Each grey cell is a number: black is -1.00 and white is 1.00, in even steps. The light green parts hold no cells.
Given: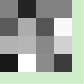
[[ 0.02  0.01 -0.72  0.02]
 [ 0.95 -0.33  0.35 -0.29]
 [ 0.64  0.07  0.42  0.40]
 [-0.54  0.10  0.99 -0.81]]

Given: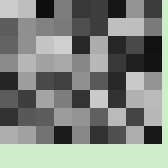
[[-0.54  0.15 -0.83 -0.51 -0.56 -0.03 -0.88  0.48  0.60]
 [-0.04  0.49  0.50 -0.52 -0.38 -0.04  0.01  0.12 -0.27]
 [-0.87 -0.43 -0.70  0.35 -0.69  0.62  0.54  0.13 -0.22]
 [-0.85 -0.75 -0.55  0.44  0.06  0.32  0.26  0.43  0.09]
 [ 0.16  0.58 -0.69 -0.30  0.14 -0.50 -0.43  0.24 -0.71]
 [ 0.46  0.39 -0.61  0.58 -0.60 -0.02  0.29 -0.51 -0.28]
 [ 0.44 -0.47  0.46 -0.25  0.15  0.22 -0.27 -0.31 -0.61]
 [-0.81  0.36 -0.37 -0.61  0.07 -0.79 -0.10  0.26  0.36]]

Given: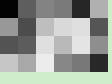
[[ 0.38 -0.70 -0.04  0.03 -0.26 -0.98]
 [-0.33  0.75  0.70  0.49 -0.40  0.19]
 [ 0.11  0.79  0.45  0.75 -0.28 -0.35]
 [-0.69 -0.06  0.06  0.85  0.32  0.55]]

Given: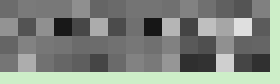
[[ 0.00 -0.34 -0.25 -0.12  0.02 -0.12 -0.09 -0.09 -0.17 -0.21  0.12 -0.06
  -0.06 -0.04 -0.15]
 [-0.29  0.75  0.30  0.50 -0.47  0.42 -0.83 -0.12 -0.41  0.35 -0.44 -0.81
   0.13 -0.35  0.15]
 [-0.21 -0.22  0.13 -0.38 -0.30  0.01 -0.12 -0.07 -0.11 -0.15 -0.16 -0.09
  -0.07  0.02 -0.21]
 [-0.62 -0.46  0.62 -0.61 -0.63  0.18 -0.05  0.02 -0.17 -0.46 -0.26 -0.20
  -0.11  0.36 -0.08]]

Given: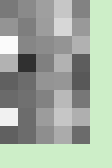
[[ 0.02  0.55  0.25  0.08 -0.05]
 [ 0.20  0.69  0.23 -0.01  0.16]
 [ 0.39  0.16  0.10  0.05  0.97]
 [-0.27  0.40  0.00 -0.62  0.40]
 [-0.31  0.18  0.16 -0.15 -0.25]
 [-0.07  0.45  0.02 -0.12 -0.17]
 [ 0.37  0.55  0.22 -0.15  0.89]
 [-0.16  0.34  0.11 -0.15 -0.25]]

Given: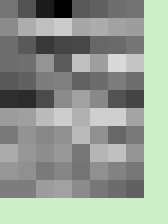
[[-0.10 -0.14 -0.24 -0.31 -0.99 -0.79 -0.35 -0.09]
 [ 0.23  0.27  0.35  0.30  0.59  0.50  0.36  0.09]
 [-0.08 -0.17 -0.19 -0.44 -0.46 -0.56 -0.30 -0.14]
 [ 0.54  0.70  0.24  0.50 -0.29  0.16 -0.12 -0.14]
 [-0.14 -0.03 -0.15 -0.23  0.00 -0.02 -0.24 -0.30]
 [-0.47 -0.35  0.07  0.26  0.09 -0.41 -0.66 -0.63]
 [ 0.29  0.62  0.62  0.39  0.61  0.47  0.25  0.22]
 [-0.05 -0.19  0.13  0.47  0.14  0.06  0.15 -0.05]
 [ 0.17  0.50  0.42 -0.07  0.20  0.11  0.18  0.34]
 [-0.07  0.02  0.13 -0.09  0.05 -0.04  0.13  0.18]
 [-0.24 -0.15 -0.07  0.09  0.26  0.22 -0.02 -0.02]]

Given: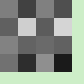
[[-0.38  0.00 -0.49 -0.01]
 [ 0.67 -0.28  0.62 -0.25]
 [-0.24 -0.17 -0.22  0.02]
 [-0.80  0.12 -0.65 -0.11]]
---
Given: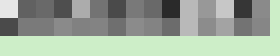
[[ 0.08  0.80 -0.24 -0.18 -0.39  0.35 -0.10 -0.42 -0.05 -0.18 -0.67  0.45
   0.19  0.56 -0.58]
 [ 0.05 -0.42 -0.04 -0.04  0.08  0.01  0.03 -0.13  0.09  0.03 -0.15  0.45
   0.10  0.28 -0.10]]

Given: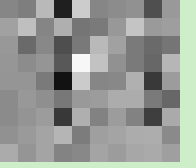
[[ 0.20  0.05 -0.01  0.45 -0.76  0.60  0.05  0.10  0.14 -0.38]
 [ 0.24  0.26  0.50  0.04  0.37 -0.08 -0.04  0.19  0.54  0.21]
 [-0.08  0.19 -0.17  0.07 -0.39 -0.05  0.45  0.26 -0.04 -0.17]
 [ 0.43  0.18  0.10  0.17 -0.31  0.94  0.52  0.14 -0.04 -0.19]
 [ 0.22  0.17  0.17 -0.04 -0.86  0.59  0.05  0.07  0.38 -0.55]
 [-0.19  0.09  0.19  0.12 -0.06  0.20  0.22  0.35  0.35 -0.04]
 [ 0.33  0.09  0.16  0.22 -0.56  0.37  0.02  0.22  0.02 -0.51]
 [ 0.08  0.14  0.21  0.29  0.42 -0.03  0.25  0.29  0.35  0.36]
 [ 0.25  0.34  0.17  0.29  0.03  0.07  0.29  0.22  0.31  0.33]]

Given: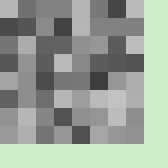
[[ 0.46  0.42 -0.12  0.01  0.01  0.41 -0.06 -0.45]
 [ 0.00 -0.42 -0.33  0.08 -0.48  0.42  0.02  0.01]
 [ 0.48 -0.08  0.35 -0.24 -0.22  0.13  0.18 -0.28]
 [-0.35 -0.32  0.15 -0.27  0.45  0.06 -0.27 -0.32]
 [ 0.36  0.29  0.11 -0.40 -0.07 -0.06 -0.51  0.18]
 [ 0.37 -0.24  0.11 -0.14  0.42  0.23  0.45  0.52]
 [ 0.11  0.15  0.43  0.04 -0.36  0.13  0.17  0.47]
 [ 0.14  0.21  0.37 -0.09  0.17 -0.37  0.30  0.18]]

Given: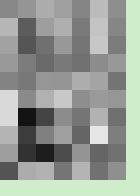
[[ 0.11  0.07  0.17  0.35  0.25  0.04  0.47]
 [ 0.05  0.43 -0.28  0.24  0.37 -0.04  0.53]
 [-0.03  0.27 -0.33 -0.12  0.19 -0.08  0.56]
 [ 0.19  0.20 -0.03 -0.17 -0.05 -0.11  0.10]
 [-0.09  0.03 -0.06  0.18  0.17  0.36  0.29]
 [ 0.18  0.70  0.08  0.39  0.57  0.11  0.21]
 [-0.12  0.70 -0.85 -0.47  0.10 -0.08  0.40]
 [-0.01  0.41 -0.53  0.00  0.25 -0.21  0.80]
 [-0.11  0.24 -0.61 -0.77 -0.40  0.16 -0.21]
 [ 0.12 -0.34  0.35  0.39 -0.08  0.41 -0.11]]

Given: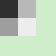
[[ 0.44 -0.63]
 [ 0.86  0.24]]

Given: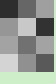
[[ 0.25 -0.65 -0.20]
 [-0.61  0.18  0.57]
 [ 0.28  0.28 -0.11]
 [-0.30  0.66  0.13]]

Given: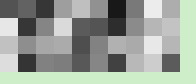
[[ 0.36 -0.35 -0.23 -0.58  0.24  0.50  0.14 -0.81 -0.05  0.85]
 [ 0.53  0.81 -0.58  0.04  0.71 -0.29 -0.34 -0.65  0.09  0.43]
 [ 0.43  0.51  0.11  0.31  0.34 -0.39  0.02  0.39  0.33  0.82]
 [-0.29  0.73 -0.59  0.01 -0.02 -0.31  0.05 -0.49  0.44  0.61]]
